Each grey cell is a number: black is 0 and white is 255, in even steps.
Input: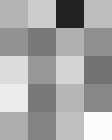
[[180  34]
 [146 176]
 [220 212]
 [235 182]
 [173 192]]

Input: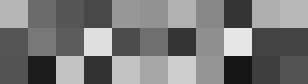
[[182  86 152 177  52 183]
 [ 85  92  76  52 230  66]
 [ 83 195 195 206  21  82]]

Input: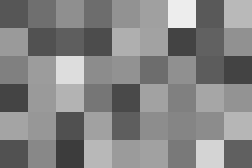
[[ 86 143 146 237 185]
 [154  94 175  67 145]
 [128 221 146 144  67]
 [ 68 179  73 128 147]
 [164  80  94 133 182]
 [ 81  60 155 121  96]]

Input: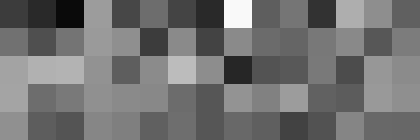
[[ 60  10  71  68 249 117 174  96]
 [113 116 143 138 138 101 137 124]
 [163 179  94 188  38  88  76 139]
 [164 121 138 108 147 156  92 143]
 [144  84 127 110 104  66 133 103]]

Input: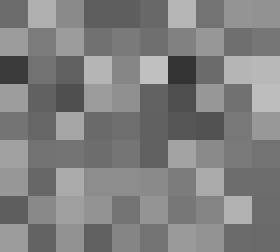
[[108 138  94 182 148]
 [156 155 122 129 111]
 [ 59  97 134  51 181]
 [157  79 144  78 113]
 [116 166 110  86 120]
 [160 116 117 163 122]
 [151 170 141 124 109]
 [ 94 159 115 119 177]
 [155 146 133 154 107]]

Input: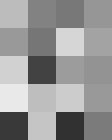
[[188 120]
 [153 214]
 [209 156]
 [233 204]
 [ 57  49]]

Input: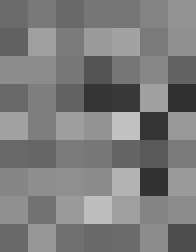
[[107 105 117 147]
 [ 97 122 162 144]
 [141 120 118  99]
 [105  99  56  48]
 [162 158 193 152]
 [105 122 100 123]
 [134 143 179 154]
 [144 155 159 140]
 [106 112 107  78]]

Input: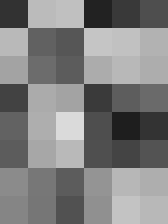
[[ 50 192  57]
 [185  86 193]
 [163  92 184]
 [ 66 163  93]
 [ 98 218  30]
 [ 92 185  68]
 [139  92 183]
 [133  81 195]]

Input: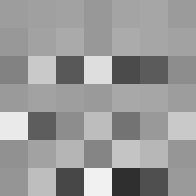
[[157 162 164 155]
 [152 170 171 162]
 [130  88  75 141]
 [154 158 168 157]
 [234 141 115 201]
 [145 181 196 150]
 [149  71  47 154]]
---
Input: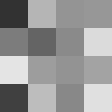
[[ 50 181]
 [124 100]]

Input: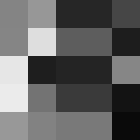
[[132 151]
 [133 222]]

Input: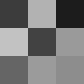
[[ 60 178]
 [194  66]]

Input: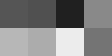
[[ 85  80]
 [183 172]]

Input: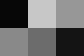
[[  7 199]
 [137 108]]

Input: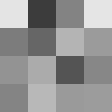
[[228  60]
 [124 102]]

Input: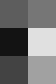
[[ 93 118]
 [ 19 224]]
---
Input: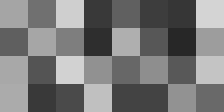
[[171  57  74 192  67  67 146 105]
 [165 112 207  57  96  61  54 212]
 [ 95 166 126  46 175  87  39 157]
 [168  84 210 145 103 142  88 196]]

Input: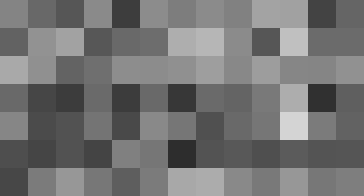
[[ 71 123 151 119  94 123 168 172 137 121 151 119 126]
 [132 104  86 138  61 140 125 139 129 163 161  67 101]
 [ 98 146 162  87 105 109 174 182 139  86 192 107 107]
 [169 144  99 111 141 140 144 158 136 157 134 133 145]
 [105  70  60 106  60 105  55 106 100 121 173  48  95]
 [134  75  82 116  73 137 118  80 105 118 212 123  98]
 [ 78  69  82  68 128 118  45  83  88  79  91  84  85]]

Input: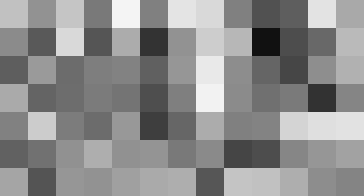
[[165  84 150 146 160 170 174  86 196 193 174 141 132]
 [193 146 197 121 244 128 228 217 128  81  94 227 169]
 [139  89 217  85 172  51 146 205 183  17  77 104 186]
 [ 94 154 108 126 130  96 150 233 141 101  70 142 177]
 [170 100 109 123 116  78 127 242 139 112 122  50 133]
 [129 204 124 108 152  62 102 172 128 131 212 223 226]
 [ 97 113 145 174 145 148 121 138  69  77 134 150 162]]

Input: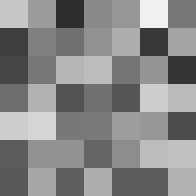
[[ 87 167  94 174  92  93 178]
 [198 156  45 137 150 240 118]
 [ 62 128 112 146 174  56 163]
 [ 69 120 181 188 116 149  52]
 [109 178  82 113  85 205 186]
 [205 213 120 121 157 151  77]
 [ 91 145 146 101 141 189 194]]

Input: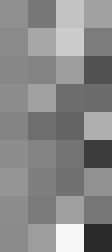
[[139 157 246  42]
 [144 120 195 161]
 [138 167 204 124]
 [135 131 157  81]
 [140 161 109 107]
 [132 110 100 175]
 [141 131 115  60]
 [149 127 113 145]
 [141 123 159 119]]

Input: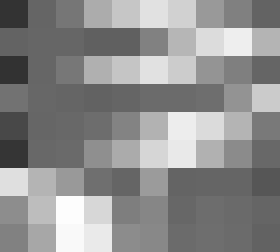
[[129 167 249 234 140 136 107 110 107  98]
 [ 51 101 118 172 198 225 209 153 128  99]
 [ 99 102 102  96  96 129 182 220 238 180]
 [ 50 102 119 176 197 225 204 148 127 101]
 [114 103 101  98 101 107 107 110 147 203]
 [ 72 102 104 109 131 178 237 219 180 121]
 [ 53 104 106 143 171 214 233 177 139 104]
 [223 180 153 111 101 155 100 101 101  86]
 [141 189 253 215 126 134 103 109 106 101]]
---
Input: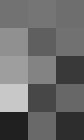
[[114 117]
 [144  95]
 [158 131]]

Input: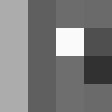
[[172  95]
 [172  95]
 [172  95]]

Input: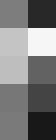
[[125  40]
 [196 246]
 [190  98]]

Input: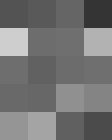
[[ 83  89]
 [206 109]
 [110  97]]

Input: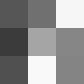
[[ 86 112]
 [ 59 165]
 [ 80 249]]

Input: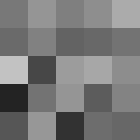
[[120 149]
 [106 129]
 [194  71]]

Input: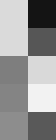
[[218  20]
 [218  86]
 [126 217]]
